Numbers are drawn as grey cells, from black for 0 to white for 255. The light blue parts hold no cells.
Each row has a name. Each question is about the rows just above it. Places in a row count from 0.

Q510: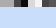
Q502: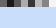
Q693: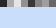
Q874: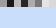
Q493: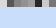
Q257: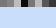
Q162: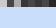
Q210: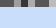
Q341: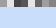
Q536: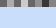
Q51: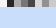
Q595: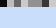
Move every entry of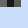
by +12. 115 37 99
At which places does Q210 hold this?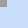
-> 2
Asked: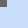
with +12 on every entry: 115
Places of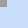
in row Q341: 0 6
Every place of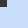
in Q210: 3
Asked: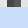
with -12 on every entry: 217 59 75 217

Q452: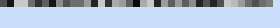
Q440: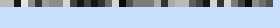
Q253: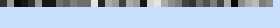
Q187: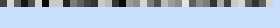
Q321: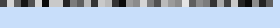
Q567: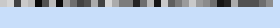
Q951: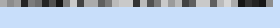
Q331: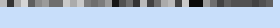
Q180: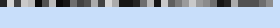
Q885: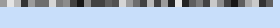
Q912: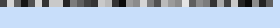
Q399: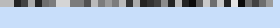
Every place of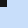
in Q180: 9 17 18 22 31
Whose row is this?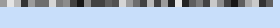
Q885
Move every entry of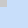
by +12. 213
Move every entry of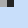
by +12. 183 48
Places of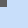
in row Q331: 4 32 38
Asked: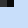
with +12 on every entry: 63 22
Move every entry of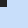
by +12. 48

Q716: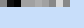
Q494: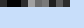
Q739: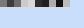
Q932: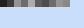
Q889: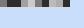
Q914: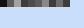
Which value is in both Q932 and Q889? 173
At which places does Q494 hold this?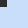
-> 0 3 9

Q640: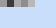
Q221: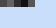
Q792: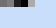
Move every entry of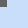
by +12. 111
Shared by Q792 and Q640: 171

